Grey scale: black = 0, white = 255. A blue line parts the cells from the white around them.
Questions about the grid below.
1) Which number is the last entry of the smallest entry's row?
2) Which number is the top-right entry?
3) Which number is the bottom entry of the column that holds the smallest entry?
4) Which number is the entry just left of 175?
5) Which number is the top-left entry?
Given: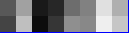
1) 198
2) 175
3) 13
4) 224
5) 88

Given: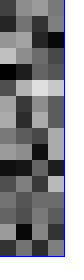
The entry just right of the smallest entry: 29
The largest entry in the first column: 192
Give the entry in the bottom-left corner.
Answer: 51
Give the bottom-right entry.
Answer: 127
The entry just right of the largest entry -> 200
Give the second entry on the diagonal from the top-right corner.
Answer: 51
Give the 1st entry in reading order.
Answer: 65
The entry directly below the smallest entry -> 79
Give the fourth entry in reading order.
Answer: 121
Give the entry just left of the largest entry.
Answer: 179
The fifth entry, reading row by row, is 37
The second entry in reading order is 141
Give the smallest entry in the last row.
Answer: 44

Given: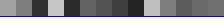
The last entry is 112
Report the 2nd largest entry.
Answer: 190
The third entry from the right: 91
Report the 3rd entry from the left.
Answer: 49

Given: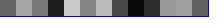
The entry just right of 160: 96
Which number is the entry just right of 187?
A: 71
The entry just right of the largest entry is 133
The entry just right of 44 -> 152

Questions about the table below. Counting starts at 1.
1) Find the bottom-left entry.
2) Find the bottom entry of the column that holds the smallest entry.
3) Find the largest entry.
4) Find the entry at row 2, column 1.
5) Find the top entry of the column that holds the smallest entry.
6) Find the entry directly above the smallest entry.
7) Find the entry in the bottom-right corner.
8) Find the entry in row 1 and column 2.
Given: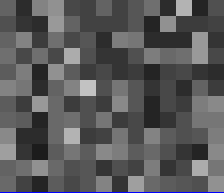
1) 105
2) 36
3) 194
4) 80
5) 131
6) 44
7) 145
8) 44
